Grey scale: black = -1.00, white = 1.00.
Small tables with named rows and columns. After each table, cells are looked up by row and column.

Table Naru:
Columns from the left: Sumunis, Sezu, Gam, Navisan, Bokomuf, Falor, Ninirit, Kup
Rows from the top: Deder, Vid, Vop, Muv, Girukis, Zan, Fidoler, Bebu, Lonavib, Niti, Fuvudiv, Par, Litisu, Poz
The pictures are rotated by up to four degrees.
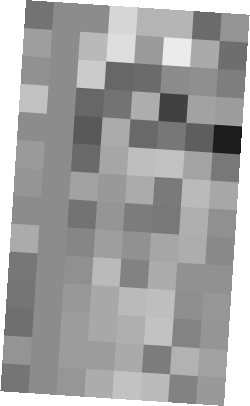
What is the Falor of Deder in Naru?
0.42
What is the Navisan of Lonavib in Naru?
0.24
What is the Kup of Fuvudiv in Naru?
0.18
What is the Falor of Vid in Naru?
0.84
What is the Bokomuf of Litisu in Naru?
0.33
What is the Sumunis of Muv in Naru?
0.51
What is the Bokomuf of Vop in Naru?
-0.16

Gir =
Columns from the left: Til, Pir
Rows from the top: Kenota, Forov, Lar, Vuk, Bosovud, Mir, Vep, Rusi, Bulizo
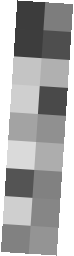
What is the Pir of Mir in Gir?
0.36
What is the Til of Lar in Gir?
0.54
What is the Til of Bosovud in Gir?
0.28
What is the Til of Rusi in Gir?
0.62
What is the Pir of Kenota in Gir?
-0.02
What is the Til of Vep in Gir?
-0.34
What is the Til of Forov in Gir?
-0.52
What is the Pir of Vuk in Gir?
-0.43
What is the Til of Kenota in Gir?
-0.53
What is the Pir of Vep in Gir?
0.01
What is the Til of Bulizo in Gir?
0.01
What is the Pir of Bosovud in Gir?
0.13
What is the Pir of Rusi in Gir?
0.05
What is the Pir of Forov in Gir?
-0.39
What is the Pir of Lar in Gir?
0.38
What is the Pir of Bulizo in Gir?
0.16
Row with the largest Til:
Mir

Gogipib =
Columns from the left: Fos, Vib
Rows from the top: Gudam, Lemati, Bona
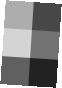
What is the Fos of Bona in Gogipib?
-0.25
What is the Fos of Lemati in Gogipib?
0.66
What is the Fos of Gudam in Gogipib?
0.36
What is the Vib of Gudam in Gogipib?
-0.44
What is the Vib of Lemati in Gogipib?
-0.10
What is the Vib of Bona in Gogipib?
-0.73

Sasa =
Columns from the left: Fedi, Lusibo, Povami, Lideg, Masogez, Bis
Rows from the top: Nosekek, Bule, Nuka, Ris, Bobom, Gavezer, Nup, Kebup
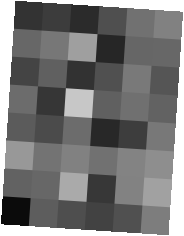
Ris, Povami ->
0.56
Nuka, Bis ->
-0.33
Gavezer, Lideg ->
-0.11
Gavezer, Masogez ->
0.03
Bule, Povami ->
0.25
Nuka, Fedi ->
-0.47
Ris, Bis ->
-0.23
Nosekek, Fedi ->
-0.60
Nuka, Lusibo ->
-0.25
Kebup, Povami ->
-0.39
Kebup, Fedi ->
-0.91
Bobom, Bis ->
-0.06
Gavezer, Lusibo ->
-0.10
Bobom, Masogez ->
-0.52
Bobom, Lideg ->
-0.69
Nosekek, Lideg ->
-0.38
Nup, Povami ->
0.33
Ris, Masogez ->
-0.12
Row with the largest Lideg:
Gavezer

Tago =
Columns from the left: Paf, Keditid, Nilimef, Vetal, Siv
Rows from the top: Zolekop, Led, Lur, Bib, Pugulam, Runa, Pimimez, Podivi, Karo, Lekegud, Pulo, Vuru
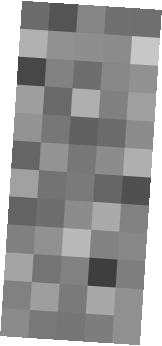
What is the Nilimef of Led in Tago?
0.11
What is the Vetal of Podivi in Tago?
0.33
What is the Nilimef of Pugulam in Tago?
-0.24
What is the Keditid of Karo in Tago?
0.14
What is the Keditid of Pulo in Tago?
0.24
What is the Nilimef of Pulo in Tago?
-0.04
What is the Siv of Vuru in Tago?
0.13
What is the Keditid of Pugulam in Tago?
-0.07
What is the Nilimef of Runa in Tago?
-0.07
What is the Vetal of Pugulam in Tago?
-0.16
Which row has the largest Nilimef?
Karo

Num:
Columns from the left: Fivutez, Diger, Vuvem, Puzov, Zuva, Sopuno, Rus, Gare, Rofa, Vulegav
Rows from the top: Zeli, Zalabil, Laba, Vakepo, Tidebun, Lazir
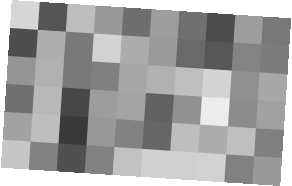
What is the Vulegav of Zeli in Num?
-0.06
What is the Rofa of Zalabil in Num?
0.03
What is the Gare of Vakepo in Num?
0.85
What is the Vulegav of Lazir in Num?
0.20
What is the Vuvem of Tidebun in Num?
-0.55
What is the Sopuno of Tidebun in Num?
-0.20
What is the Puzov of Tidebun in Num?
0.19
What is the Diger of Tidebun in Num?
0.49

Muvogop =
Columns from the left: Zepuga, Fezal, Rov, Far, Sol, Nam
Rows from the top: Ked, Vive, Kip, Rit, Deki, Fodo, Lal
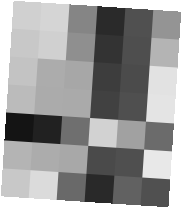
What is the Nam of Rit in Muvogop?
0.79
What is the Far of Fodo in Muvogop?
-0.42
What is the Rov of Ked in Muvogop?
0.04
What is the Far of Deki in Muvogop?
0.65
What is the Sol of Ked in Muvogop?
-0.37
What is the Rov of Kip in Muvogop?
0.31
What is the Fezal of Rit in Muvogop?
0.34
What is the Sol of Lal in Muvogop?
-0.24
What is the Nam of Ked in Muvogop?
0.16
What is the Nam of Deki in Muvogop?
-0.16
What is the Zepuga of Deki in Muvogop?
-0.84
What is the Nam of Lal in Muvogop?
-0.37
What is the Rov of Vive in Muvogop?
0.12
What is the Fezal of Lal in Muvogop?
0.72
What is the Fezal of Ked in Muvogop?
0.67
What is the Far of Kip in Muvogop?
-0.52

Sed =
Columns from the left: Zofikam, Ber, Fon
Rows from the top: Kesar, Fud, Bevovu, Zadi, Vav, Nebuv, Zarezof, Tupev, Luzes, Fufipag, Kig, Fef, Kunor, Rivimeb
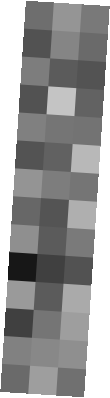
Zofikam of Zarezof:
0.16
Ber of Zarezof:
-0.02
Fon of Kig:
0.33
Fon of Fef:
0.24
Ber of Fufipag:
-0.50
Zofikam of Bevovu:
-0.02
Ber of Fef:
-0.08
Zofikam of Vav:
0.00
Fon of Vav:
-0.10

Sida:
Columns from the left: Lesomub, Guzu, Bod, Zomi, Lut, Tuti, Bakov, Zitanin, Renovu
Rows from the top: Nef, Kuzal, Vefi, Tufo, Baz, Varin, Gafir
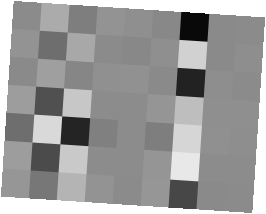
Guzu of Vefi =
0.25
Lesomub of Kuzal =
0.15
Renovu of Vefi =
0.09
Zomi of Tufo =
0.10
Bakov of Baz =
0.68
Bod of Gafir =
0.41
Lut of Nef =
0.12
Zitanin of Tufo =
0.12
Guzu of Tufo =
-0.37
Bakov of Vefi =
-0.73
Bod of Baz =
-0.72
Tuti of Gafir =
0.18
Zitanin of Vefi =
0.11
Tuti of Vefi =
0.08
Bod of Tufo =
0.56
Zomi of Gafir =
0.15
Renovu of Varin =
0.10
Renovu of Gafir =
0.09
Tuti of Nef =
0.07
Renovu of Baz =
0.11

